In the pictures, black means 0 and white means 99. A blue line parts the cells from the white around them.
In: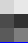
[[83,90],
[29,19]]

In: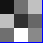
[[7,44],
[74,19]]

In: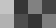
[[76,21],
[69,30]]

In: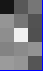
[[8,34],
[58,46]]

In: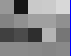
[[59,8],
[51,56]]

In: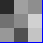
[[16,62],
[44,54]]
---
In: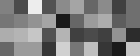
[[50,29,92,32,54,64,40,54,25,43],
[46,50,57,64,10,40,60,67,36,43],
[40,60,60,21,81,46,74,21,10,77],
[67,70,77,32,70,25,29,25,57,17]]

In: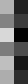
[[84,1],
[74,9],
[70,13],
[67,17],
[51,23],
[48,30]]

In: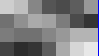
[[26,17,20,36,66,83,90],
[48,44,44,52,59,70,70],
[44,56,66,63,48,29,20],
[80,74,52,33,29,36,59]]

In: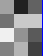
[[63,13,38],
[93,57,35],
[50,70,25],
[44,78,78]]

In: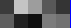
[[37,13,6,48,44],
[23,76,61,34,20]]

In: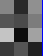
[[76,5,63],
[52,16,56],
[33,29,48],
[22,33,13]]

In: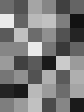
[[14,10,72,60,42,64],
[60,25,35,10,79,60],
[42,32,64,52,25,39],
[91,39,72,75,49,7],
[52,52,91,46,22,39],
[46,56,32,68,35,68],
[49,60,75,29,52,10],
[35,75,42,56,32,14]]

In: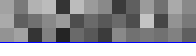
[[66,37,44,53,60,30,41,34,41,30,76,27,57,47],
[63,47,69,73,20,73,60,53,23,37,60,44,66,53],
[57,63,20,50,14,41,34,23,53,44,47,44,50,37]]
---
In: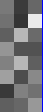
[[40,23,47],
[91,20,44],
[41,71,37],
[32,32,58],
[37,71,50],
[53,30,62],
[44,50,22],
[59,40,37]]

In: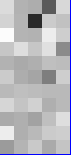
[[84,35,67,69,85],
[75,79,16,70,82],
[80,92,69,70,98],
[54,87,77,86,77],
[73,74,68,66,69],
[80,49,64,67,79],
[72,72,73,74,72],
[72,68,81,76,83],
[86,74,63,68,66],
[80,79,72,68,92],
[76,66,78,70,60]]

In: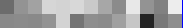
[[92,50,57,90,54,65,78,84,82,83,63,57,42],
[55,47,14,77,62,54,55,45,82,57,53,54,53]]

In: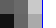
[[78,41,37],
[66,40,7]]

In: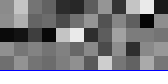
[[10,91,76,20,58,36,15,17,38,45,76,54],
[55,2,37,52,32,58,44,29,42,39,68,55],
[45,48,48,63,36,18,91,76,3,24,7,4],
[59,53,18,55,29,53,40,50,45,51,46,56],
[46,66,38,46,80,35,56,49,42,45,57,43]]

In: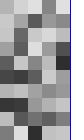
[[87,52,87,82,70],
[53,59,35,64,78],
[73,84,78,40,77],
[31,60,86,36,62],
[18,73,52,77,36],
[61,79,36,24,27],
[59,54,63,74,70],
[76,69,59,23,21],
[49,37,44,34,73],
[77,75,18,86,48]]
